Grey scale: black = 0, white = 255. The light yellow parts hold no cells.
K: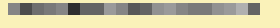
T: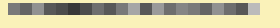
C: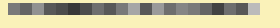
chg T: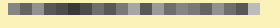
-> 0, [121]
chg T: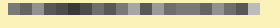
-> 14, [133]
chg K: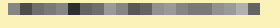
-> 7, [100]

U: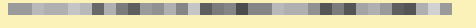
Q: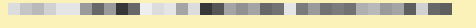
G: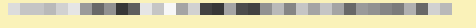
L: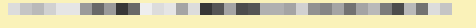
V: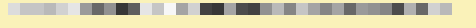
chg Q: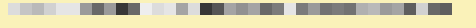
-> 22, [114]
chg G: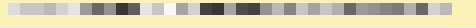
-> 27, [164]

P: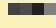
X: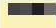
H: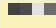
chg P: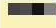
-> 2, [33]
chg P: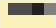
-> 0, [66]
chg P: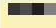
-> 0, [66]
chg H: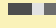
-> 0, [66]
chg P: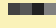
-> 1, [77]
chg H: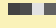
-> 3, [108]

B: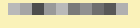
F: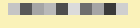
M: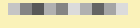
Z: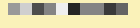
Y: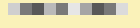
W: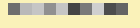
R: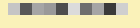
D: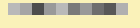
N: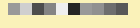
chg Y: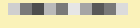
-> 2, [88]
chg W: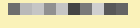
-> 8, [77]
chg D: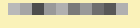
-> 4, [185]

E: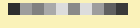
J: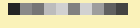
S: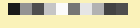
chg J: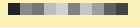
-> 6, [209]
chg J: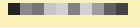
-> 3, [188]
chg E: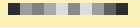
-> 9, [57]

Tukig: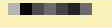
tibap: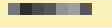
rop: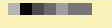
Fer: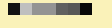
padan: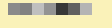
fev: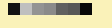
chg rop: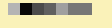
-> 3, [108]
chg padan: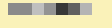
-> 1, [129]
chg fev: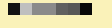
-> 2, [147]

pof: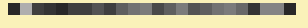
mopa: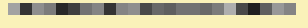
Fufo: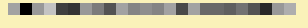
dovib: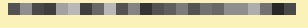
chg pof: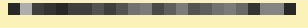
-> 9, [95]
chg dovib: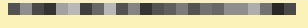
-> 3, [63]
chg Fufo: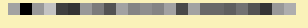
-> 21, [40]
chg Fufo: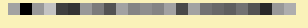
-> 16, [104]
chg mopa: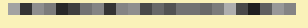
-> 13, [95]
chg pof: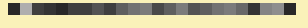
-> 22, [132]

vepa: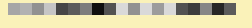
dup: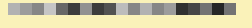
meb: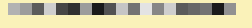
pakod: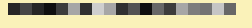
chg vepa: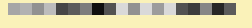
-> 3, [197]
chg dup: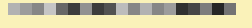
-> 16, [115]

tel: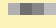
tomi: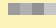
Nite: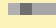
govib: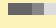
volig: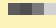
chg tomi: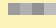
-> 3, [197]
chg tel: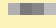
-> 1, [111]
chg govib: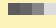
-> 0, [102]
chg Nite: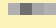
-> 3, [166]

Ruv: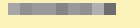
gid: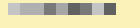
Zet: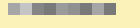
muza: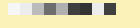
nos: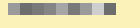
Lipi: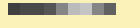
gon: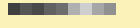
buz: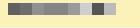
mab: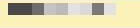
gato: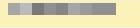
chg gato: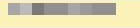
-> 4, [133]
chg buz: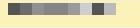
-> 0, [97]
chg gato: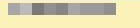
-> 7, [144]
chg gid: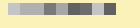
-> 6, [121]
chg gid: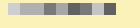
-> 0, [196]

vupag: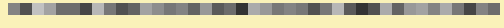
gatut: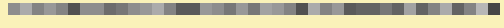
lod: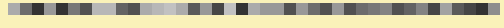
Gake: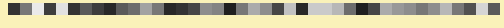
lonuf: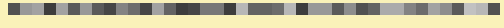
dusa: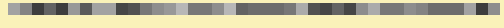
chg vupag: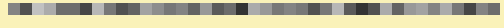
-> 3, [162]
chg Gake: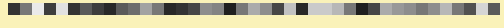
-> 28, [108]

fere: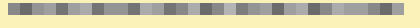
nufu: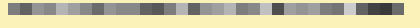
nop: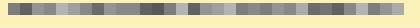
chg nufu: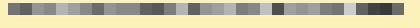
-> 0, [125]
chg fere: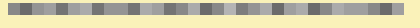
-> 21, [159]

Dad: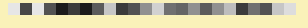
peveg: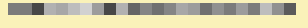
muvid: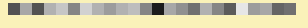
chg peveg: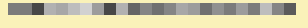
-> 22, [144]
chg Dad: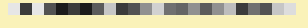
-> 1, [71]
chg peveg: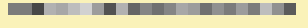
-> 8, [71]
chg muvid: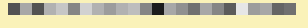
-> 16, [177]
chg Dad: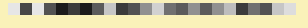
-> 14, [101]
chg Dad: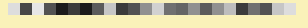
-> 0, [230]

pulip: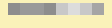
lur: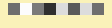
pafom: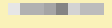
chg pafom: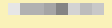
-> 7, [188]
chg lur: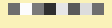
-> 4, [220]
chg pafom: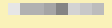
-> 6, [188]

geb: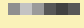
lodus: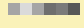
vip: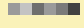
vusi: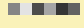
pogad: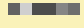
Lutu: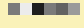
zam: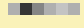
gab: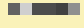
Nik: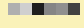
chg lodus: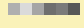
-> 0, [165]
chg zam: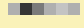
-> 2, [133]
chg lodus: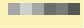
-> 1, [218]
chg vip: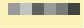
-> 2, [110]
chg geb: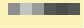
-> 4, [65]
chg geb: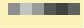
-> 5, [87]
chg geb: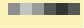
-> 4, [65]

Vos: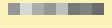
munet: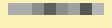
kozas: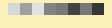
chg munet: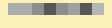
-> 3, [96]
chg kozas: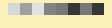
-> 5, [67]
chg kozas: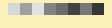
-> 4, [120]
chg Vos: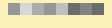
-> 5, [120]
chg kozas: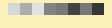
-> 1, [160]
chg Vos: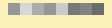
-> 4, [191]

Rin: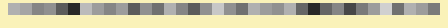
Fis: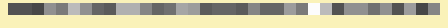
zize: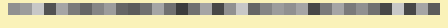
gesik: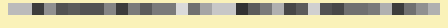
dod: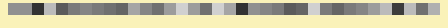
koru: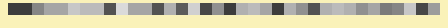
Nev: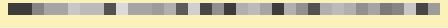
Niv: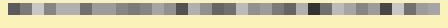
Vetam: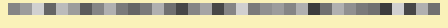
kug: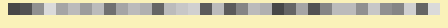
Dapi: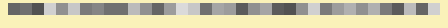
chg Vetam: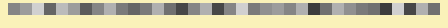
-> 16, [165]
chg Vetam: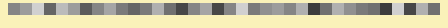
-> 8, [176]
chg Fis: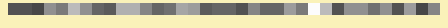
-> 19, [91]

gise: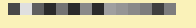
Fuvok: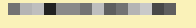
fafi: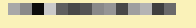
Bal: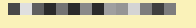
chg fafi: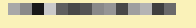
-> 2, [12]
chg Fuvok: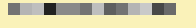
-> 13, [95]
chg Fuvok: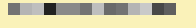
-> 8, [95]
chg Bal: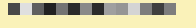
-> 3, [42]
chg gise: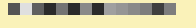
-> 0, [72]
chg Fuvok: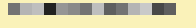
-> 4, [137]

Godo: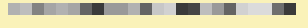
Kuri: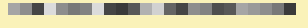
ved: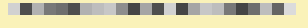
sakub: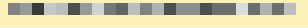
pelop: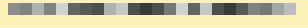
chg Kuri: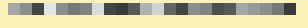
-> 3, [219]
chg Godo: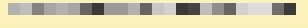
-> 17, [153]
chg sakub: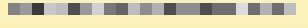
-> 11, [130]
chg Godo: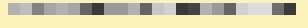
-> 16, [189]
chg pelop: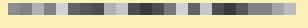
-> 21, [120]
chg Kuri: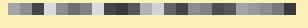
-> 5, [120]

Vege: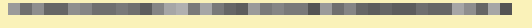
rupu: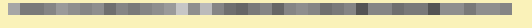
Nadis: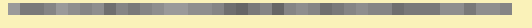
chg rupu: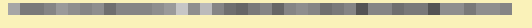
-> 10, [121]
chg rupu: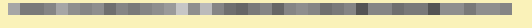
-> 4, [154]
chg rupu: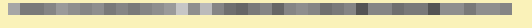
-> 8, [111]
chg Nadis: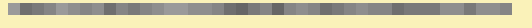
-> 1, [121]
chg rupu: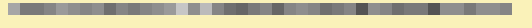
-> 30, [133]
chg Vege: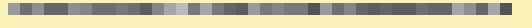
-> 14, [176]

